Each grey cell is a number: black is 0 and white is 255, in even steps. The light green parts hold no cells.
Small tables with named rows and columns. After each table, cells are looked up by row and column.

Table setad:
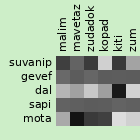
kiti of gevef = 93
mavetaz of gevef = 92
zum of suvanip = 163
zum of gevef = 92
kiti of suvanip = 57
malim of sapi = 98
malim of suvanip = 63
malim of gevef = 105
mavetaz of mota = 20
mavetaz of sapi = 95
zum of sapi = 96
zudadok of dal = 200
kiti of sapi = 99
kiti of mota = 221
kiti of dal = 25
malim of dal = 181
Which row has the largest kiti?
mota

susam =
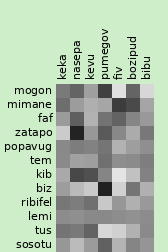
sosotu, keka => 151
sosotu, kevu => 155
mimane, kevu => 175
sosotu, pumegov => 97
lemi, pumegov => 137
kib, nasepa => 72
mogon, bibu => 215
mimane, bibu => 165
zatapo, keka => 203
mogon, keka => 122
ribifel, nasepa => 125
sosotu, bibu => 149
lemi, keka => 140
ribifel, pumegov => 200
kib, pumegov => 133
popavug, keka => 137
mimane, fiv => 60
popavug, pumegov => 117
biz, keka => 157
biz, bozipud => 117

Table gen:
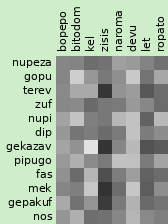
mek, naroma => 109
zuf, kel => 106
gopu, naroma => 143
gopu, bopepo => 133
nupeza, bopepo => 134
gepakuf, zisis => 59
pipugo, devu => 192
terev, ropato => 109
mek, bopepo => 133
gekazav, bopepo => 164
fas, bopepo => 145
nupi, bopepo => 162
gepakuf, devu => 178

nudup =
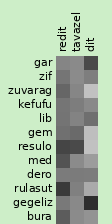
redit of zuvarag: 102
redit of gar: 133
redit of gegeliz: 121
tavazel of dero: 123
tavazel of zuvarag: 134
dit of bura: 147
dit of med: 156
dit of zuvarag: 193
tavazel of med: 139
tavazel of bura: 139
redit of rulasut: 58
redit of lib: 116
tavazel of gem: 106
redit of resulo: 69
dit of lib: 111
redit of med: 83
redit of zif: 117
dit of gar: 74
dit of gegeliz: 46
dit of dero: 124
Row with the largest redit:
gar

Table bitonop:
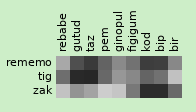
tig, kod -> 100
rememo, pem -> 99
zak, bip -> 44
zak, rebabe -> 194
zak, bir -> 105
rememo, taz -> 58
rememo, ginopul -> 138
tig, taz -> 39
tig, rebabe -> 110
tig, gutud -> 41
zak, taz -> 163
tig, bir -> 193
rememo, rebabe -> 168
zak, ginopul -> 197
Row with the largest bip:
tig

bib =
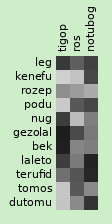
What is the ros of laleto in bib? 122
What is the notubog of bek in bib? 126
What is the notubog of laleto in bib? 36
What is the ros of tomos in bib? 88
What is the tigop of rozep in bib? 142
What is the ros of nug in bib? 188
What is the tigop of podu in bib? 201
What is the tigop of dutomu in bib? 197
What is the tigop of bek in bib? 32
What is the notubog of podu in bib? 71
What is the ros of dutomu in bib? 138
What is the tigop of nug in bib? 61
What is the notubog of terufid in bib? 38

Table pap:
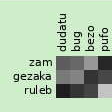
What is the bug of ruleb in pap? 53
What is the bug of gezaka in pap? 132
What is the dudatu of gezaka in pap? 121
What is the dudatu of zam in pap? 93
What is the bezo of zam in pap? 150
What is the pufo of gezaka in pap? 71
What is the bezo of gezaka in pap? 51
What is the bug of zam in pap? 103
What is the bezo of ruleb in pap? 68
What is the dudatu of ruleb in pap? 30
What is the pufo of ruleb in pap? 195
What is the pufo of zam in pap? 39
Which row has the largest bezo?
zam

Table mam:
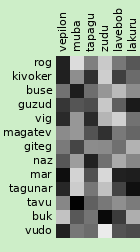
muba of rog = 220
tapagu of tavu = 96
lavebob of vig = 208
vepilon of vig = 42
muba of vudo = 119
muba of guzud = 85
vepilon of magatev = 139
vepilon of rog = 33
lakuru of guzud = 26
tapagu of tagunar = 119
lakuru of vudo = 75
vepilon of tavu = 135
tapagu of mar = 81
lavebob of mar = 33
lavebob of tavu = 143
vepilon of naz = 87
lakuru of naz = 134
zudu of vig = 181
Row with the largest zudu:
vudo

